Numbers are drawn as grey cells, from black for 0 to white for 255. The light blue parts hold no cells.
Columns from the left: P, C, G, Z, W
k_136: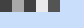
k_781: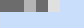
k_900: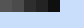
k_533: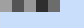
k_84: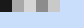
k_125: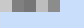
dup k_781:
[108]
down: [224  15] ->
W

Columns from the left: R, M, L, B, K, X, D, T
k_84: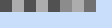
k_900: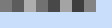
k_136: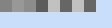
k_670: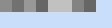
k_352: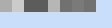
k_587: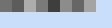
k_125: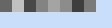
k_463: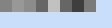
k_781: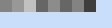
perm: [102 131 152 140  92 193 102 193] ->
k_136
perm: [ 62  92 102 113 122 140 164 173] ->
k_587
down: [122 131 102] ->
B
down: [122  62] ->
T
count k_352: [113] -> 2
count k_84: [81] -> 3
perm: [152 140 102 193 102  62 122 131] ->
k_463

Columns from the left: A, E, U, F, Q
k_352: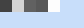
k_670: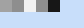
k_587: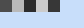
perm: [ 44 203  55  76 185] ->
k_587
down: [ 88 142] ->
F

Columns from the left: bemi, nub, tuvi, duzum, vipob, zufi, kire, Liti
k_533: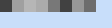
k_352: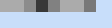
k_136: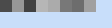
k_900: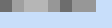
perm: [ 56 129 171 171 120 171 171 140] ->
k_352
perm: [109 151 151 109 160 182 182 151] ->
k_900
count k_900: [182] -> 2
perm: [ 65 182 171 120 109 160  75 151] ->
k_136
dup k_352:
[171]
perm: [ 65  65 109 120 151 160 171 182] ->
k_533
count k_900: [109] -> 2

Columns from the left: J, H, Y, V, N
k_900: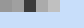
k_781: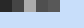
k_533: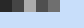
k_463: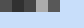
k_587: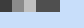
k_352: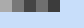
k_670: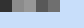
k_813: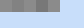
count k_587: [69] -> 0
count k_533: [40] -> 1
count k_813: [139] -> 3
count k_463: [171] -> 1
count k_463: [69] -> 1
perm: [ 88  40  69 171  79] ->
k_781
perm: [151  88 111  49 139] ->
k_670

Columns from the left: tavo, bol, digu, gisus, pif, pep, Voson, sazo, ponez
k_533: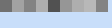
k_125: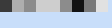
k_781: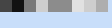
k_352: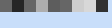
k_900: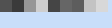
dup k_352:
[102]
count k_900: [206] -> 1
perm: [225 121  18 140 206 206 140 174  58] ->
k_125
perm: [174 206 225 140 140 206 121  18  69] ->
k_781
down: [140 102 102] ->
pep
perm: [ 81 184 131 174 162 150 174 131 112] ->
k_533

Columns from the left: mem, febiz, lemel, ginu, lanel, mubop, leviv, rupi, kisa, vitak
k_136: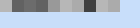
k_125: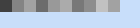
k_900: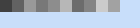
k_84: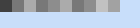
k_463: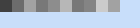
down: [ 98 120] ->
febiz
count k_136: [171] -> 2
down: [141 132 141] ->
rupi

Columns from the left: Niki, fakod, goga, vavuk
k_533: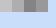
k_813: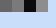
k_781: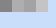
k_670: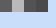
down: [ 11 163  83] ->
goga
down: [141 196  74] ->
vavuk
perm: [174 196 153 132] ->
k_533
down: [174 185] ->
fakod

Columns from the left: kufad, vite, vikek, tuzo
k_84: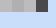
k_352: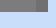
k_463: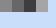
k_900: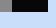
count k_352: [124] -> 3
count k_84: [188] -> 2
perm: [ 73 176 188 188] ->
k_84
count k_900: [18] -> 0
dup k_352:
[124]
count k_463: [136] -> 1

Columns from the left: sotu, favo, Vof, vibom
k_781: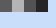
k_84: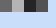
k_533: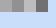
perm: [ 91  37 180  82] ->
k_781
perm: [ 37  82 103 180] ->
k_84
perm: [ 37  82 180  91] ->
k_781

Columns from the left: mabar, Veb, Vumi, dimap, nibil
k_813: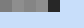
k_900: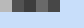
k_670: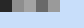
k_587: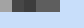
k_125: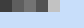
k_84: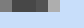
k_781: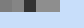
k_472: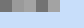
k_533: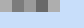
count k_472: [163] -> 2
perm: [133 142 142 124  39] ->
k_813
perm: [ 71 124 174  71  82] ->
k_84

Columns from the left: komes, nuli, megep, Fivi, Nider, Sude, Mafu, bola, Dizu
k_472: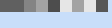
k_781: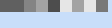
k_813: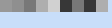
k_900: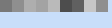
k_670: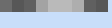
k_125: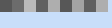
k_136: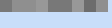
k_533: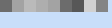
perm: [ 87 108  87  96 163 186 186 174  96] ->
k_670
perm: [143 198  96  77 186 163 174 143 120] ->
k_900
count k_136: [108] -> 1

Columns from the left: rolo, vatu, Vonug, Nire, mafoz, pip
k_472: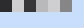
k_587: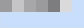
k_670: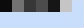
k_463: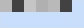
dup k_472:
[207]
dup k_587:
[155]
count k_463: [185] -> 2

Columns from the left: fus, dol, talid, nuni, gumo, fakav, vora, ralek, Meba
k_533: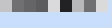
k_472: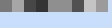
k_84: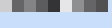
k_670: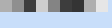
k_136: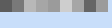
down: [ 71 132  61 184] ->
talid
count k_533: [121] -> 0
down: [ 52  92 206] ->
nuni
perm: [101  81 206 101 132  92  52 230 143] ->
k_84

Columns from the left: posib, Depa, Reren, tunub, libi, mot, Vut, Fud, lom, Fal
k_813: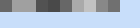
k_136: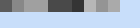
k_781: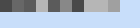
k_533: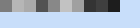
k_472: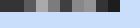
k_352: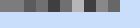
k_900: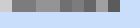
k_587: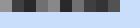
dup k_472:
[52]
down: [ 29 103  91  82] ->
Fal
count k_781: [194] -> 0

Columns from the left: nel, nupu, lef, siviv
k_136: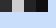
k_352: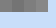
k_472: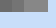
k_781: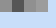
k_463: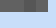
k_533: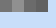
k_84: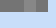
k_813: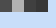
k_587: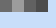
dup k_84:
[116]
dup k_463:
[97]
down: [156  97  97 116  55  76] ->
siviv
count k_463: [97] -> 3

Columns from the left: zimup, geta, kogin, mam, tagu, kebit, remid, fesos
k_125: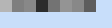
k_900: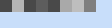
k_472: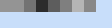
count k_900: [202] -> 0
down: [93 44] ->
mam
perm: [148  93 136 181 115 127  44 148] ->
k_472

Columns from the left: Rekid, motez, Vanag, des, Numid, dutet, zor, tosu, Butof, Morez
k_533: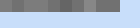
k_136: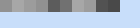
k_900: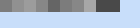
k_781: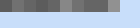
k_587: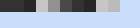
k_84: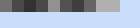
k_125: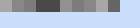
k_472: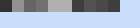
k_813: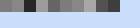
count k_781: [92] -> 2
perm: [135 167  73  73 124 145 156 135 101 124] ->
k_900
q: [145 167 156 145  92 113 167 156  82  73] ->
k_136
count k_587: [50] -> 3
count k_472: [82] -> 1
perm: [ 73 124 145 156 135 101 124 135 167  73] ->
k_900
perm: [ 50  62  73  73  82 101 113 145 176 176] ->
k_84

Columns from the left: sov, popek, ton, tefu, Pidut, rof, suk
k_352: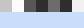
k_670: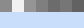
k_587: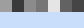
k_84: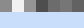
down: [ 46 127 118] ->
tefu
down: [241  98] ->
suk

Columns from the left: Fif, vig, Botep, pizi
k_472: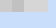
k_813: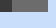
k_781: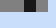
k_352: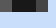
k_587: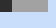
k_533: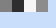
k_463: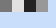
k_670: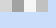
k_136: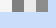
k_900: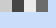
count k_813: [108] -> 3
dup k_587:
[162]
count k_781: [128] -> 3

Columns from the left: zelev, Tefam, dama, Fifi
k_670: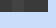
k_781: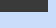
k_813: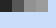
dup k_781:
[58]
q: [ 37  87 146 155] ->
k_813
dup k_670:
[58]
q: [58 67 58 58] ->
k_670
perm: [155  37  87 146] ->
k_813

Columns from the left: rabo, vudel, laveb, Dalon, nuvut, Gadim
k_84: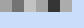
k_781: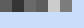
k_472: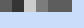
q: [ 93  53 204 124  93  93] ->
k_472
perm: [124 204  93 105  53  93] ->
k_781

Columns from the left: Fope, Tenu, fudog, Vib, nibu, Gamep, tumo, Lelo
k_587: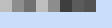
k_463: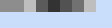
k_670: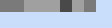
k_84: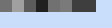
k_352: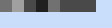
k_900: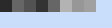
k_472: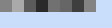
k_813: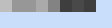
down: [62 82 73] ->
Gamep
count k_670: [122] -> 3
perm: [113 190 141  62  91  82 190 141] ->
k_587
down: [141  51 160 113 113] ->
nibu
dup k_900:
[102]

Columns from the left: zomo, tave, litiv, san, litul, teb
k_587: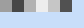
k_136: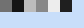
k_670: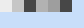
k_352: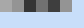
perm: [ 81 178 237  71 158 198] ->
k_587
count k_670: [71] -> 2
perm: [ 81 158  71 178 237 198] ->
k_587

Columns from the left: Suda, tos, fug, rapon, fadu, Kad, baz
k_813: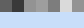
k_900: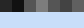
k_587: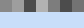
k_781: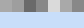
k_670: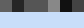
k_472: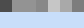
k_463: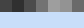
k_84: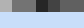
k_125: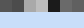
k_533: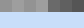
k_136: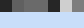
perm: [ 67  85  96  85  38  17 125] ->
k_900
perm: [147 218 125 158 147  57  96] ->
k_813

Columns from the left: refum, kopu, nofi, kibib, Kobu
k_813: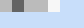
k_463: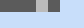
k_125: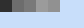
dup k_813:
[187]
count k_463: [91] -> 4
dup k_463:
[91]
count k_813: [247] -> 1
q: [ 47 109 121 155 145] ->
k_125
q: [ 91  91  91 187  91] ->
k_463

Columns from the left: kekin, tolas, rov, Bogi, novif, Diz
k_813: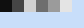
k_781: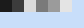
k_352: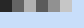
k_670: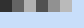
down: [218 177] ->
rov
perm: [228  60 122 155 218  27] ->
k_781
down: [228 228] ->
Diz
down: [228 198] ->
Diz
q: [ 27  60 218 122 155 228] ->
k_781
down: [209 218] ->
rov

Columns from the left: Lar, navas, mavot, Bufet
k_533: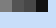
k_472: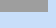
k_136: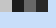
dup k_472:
[158]
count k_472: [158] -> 4

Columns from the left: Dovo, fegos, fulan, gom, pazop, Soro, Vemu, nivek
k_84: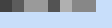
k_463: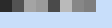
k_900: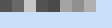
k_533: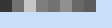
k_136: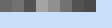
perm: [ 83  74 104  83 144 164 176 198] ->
k_900
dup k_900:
[83]
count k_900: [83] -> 2

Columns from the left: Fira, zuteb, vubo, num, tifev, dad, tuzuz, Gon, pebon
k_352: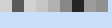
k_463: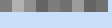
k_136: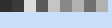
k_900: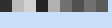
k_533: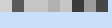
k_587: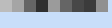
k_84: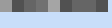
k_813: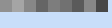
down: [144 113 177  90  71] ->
pebon
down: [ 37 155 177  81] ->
tuzuz
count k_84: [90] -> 0
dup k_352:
[209]
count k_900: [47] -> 1
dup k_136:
[177]

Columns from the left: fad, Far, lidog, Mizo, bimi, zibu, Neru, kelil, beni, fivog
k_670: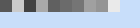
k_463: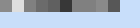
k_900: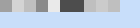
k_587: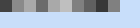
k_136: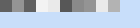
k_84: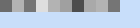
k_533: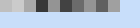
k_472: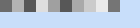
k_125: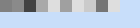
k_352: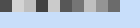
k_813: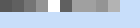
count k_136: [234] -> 2
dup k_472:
[87]
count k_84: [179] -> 3
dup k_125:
[222]

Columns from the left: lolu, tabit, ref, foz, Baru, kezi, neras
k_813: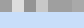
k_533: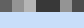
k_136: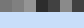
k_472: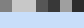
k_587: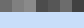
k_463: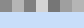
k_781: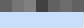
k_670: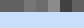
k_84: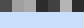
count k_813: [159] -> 3
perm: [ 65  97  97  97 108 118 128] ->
k_781

